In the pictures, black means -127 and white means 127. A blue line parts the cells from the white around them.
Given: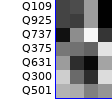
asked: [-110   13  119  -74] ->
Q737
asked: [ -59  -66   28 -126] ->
Q925
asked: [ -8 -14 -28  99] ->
Q375
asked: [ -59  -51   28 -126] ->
Q109

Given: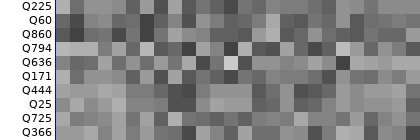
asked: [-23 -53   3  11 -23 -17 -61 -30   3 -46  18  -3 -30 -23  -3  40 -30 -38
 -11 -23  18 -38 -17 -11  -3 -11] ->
Q60
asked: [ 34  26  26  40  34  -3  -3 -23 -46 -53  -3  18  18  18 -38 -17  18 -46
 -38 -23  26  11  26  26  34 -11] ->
Q444
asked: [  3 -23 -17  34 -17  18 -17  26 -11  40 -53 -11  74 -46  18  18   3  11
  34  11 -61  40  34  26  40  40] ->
Q636
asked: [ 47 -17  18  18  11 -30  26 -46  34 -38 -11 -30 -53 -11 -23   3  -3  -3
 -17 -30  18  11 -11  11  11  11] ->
Q225

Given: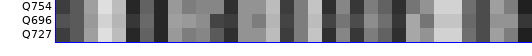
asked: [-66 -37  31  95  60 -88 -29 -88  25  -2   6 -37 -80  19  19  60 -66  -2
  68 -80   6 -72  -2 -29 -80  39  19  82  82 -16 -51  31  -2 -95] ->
Q727
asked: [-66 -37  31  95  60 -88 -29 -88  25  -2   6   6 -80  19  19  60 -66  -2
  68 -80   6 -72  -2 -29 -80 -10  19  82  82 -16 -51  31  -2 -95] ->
Q754

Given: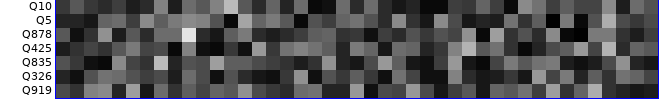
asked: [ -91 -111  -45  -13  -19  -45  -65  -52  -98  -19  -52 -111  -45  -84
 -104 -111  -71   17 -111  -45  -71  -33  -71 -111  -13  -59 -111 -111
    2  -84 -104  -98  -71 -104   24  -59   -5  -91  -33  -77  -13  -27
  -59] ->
Q326
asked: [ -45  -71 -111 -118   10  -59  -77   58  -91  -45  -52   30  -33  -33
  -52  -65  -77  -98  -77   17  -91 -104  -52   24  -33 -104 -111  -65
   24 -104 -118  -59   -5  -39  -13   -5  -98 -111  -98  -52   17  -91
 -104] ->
Q835
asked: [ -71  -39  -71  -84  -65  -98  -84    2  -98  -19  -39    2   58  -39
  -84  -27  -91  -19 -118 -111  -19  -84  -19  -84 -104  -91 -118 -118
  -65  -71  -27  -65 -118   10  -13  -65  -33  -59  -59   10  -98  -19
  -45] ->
Q10

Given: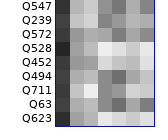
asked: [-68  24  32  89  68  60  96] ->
Q452
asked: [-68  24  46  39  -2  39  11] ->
Q572
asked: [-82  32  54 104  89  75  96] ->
Q623

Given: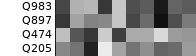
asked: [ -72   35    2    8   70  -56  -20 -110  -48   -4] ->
Q897
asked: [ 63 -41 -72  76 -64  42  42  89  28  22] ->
Q474
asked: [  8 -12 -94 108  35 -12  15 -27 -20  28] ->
Q205
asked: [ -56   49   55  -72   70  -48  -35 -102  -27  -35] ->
Q983

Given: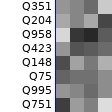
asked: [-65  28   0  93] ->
Q751
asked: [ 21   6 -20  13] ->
Q995
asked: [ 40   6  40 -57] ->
Q204

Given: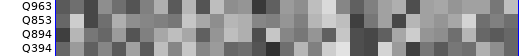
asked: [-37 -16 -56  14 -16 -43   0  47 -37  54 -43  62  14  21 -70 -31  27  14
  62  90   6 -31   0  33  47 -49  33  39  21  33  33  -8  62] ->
Q963
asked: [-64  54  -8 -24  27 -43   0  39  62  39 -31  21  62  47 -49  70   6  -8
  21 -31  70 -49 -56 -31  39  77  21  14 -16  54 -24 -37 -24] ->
Q894

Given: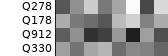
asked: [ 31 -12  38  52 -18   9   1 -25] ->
Q330
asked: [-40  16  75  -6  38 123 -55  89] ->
Q278
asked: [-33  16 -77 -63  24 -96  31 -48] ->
Q912

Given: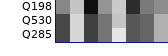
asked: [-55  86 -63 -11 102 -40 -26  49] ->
Q285
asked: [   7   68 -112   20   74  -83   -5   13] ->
Q198

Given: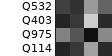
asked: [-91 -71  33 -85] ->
Q114
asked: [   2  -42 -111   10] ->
Q975
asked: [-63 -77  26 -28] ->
Q532

